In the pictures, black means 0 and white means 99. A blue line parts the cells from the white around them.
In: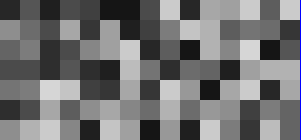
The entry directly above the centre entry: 15
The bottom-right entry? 39
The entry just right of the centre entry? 18
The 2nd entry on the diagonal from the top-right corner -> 42
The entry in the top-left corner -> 15
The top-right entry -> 79
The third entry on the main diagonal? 18
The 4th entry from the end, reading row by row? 48
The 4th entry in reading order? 29
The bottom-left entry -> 55
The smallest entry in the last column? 21
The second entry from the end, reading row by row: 73
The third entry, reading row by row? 12
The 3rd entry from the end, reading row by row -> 21
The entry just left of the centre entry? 73

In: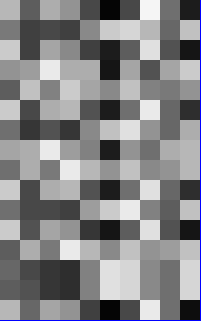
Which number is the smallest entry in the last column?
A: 5
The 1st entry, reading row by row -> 71
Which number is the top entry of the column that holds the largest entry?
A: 95
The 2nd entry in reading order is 36
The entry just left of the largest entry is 28
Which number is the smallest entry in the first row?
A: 2
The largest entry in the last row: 91
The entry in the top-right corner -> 11
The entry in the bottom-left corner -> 71
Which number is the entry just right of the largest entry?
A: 43
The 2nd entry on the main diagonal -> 25
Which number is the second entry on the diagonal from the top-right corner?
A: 40
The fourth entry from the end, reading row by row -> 28
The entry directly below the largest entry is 71
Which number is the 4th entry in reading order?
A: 57
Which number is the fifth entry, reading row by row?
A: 28

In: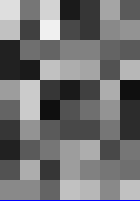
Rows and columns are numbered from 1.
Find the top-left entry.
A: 86
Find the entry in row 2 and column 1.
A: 75
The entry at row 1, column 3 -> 82
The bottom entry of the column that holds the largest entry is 39
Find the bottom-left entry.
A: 53
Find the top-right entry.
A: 35
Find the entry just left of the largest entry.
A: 25
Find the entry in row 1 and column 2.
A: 46
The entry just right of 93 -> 28
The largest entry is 93

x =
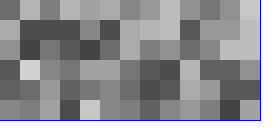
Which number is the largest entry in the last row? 77
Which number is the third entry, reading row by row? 49
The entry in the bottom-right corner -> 63
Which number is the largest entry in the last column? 77
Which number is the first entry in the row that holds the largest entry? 34
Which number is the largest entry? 81
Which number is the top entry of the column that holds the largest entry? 70
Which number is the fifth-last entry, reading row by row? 52
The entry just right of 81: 52
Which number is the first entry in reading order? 42
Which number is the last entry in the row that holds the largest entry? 56
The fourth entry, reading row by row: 70
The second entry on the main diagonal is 30
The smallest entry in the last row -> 26
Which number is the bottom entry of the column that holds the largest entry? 49
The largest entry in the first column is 66
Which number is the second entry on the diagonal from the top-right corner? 59
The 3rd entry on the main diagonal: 46
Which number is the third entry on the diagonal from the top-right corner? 52
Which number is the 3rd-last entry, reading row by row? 49
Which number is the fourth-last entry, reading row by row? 59

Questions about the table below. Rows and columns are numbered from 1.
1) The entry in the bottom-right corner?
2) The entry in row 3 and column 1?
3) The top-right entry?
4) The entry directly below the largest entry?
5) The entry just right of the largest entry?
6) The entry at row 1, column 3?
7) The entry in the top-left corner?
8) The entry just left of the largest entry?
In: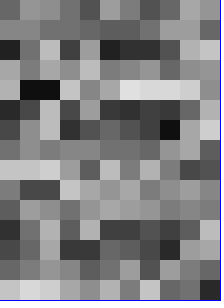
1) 16
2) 13
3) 58
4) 19
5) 84
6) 55
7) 40
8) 65

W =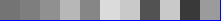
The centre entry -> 85
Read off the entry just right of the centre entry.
78

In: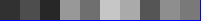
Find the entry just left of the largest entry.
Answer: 43
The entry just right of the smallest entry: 59
